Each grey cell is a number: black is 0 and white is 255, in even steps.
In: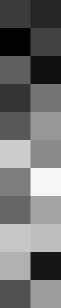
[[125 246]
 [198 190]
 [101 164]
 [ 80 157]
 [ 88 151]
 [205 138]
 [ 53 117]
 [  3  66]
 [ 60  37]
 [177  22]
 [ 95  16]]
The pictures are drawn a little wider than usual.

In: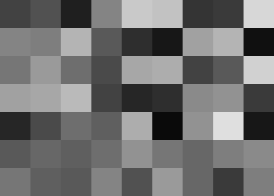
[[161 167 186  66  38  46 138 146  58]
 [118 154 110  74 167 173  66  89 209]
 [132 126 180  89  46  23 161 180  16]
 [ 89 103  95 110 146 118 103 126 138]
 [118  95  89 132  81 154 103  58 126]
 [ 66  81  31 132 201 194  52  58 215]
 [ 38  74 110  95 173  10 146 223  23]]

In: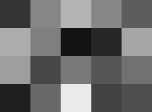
[[ 52 135 179 135  93]
 [172 127  19  38 166]
 [ 32 105 234  66  78]
 [158  72 121  86 113]]

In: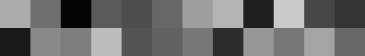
[[ 25 137 125 188  83  97 119  44 151 119 164 103]
 [172 111   4  90  77 103 158 180  31 202  71  52]]

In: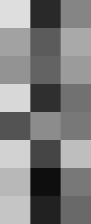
[[ 83 140 120]
 [147  99 155]
 [162  91 169]
 [210  69 190]
 [216  47 113]
 [222  41 133]
 [197  33 105]
 [184  14 120]]

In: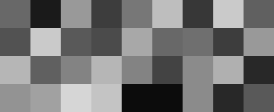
[[ 82 202  89  75 168 104 111  61 153]
 [147 161 214 196  12  12 139  40  89]
 [182  96 131 182 131  67 139 176  40]
 [104  26 153  61 119 190  55 202  96]]

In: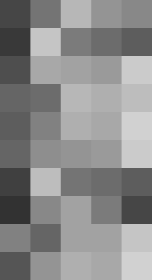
[[ 57 197 123 108  93]
 [ 64 189 116 108  93]
 [ 78 168 162 154 203]
 [ 85 148 175 168 209]
 [101 142 148 154 203]
 [ 50 136 162 123  70]
 [ 93 129 175 168 209]
 [ 70 116 183 148 136]
 [101 108 183 175 189]
 [129 101 162 162 197]]

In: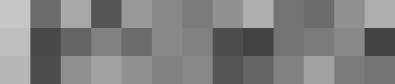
[[198 107 168  85 152 136 122 144 175 115 107 144 175]
 [183  78 144 160 144 129 136  85 101 129 160 122 115]
 [190  72 101 129 107 136 129  78  66 115 122 136  66]]

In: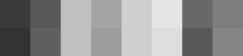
[[ 51  96 191 156 206 222  88 132]
 [ 59  88 191 164 206 228 104 126]]
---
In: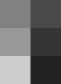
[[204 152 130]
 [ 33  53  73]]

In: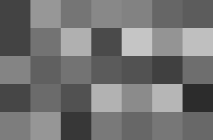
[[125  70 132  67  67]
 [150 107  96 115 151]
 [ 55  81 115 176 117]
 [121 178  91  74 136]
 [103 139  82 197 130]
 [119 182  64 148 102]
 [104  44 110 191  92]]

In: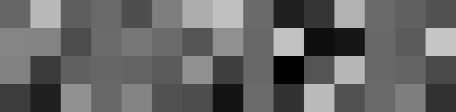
[[ 60 129 133 102]
 [ 31  59 132 185]
 [145  97  77  94]
 [104 102 107 105]
 [131  99 118  78]
 [ 81  90 107 126]
 [ 77 144  84 173]
 [ 19  63 144 192]
 [107 103 103 106]
 [ 50   0 193  31]
 [187  84  14  53]
 [ 81 183  22 178]
 [106 104 104 106]
 [127 100  91  97]
 [ 49  73 197  82]]

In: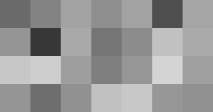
[[149 199 149 106]
 [110 206  55 131]
 [145 158 169 163]
 [193 127 117 143]
 [200 150 140 162]
 [151 212 193  78]
 [144 159 170 165]]

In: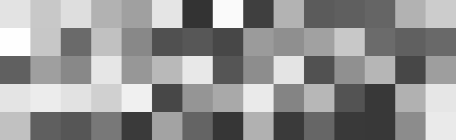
[[193 228  96 254 227]
 [ 95 236 159 199 200]
 [ 86 226 136 106 222]
 [120 208 230 193 178]
 [ 58 240 151 136 160]
 [163  71 185  80 229]
 [100 149 232  87  51]
 [ 54 169  85  71 250]
 [177 234 141 155  63]
 [ 58 132 228 143 179]
 [102 183  81 161  91]
 [ 57  83 144 200  95]
 [ 56  56 182 107 101]
 [140 177  71  96 178]
 [234 230 158 105 204]]

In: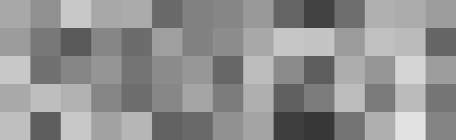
[[191 169 200 156 168]
 [ 94 190 112 120 144]
 [200 177 133  89 200]
 [163 133 149 134 168]
 [182 109 116 108 171]
 [ 98 135 139 159 105]
 [105 165 151 130 129]
 [145 124 103 141 134]
 [164 175 188 168 153]
 [ 62  96 139 198 100]
 [ 55 124  93 196  66]
 [115 188 174 155 110]
 [175 122 150 192 176]
 [226 187 213 187 172]
 [132 117 157 101 157]]

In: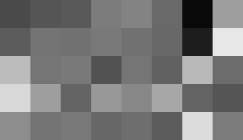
[[141 216 188  92  74]
 [116 158 117 116  85]
 [120 100 121 113  89]
 [103 152  82 121 124]
 [110 135 117 113 131]
 [ 92 167  97 104 105]
 [220  99 185  29   9]
 [123  85 108 231 158]]

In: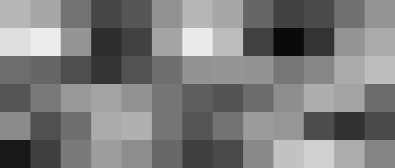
[[ 24 139  85 109 222 182]
 [ 64  80 121 102 236 167]
 [122 110 152  78 149 114]
 [158 171 163  52  45  70]
 [141 176 146  82  65  86]
 [104 117 117 111 164 146]
 [ 64  85  94 147 234 182]
 [ 73 115  84 149 188 167]
 [138 156 108 147  65 102]
 [194 150 142 119  10  66]
 [208  77 174 134  51  74]
 [172  49 163 170 148 112]
 [132  75 107 189 170 148]]
